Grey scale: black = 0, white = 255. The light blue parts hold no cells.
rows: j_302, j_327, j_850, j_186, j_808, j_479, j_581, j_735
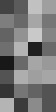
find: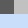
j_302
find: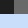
j_186
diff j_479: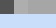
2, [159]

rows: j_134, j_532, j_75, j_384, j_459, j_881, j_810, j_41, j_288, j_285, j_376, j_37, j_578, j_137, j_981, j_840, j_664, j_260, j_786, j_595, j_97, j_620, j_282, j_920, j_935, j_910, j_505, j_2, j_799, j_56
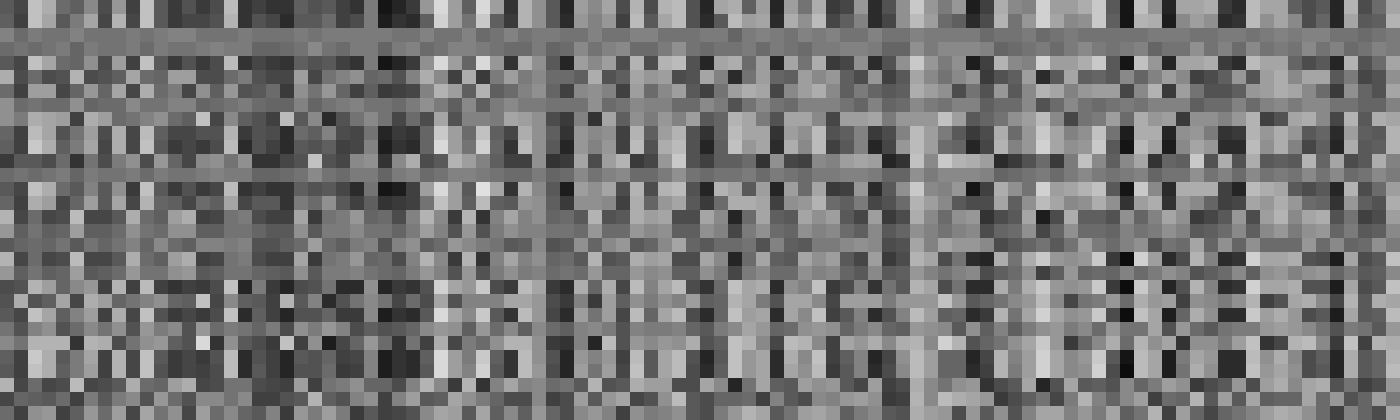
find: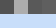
j_37
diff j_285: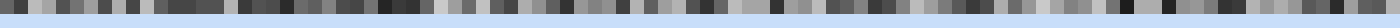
42, [137]

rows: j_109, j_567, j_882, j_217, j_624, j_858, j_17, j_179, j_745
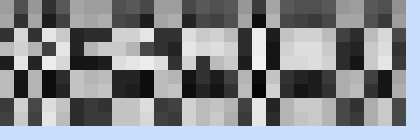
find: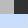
j_17
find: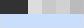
j_882
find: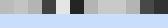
j_179
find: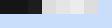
j_624

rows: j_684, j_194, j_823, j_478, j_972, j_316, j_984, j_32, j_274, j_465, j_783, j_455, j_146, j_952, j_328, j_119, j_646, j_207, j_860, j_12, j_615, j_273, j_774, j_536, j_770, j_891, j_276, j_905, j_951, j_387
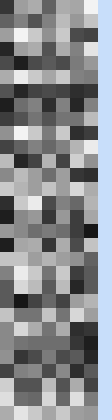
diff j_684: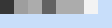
5, [166]
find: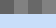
j_783
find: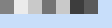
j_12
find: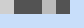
j_905

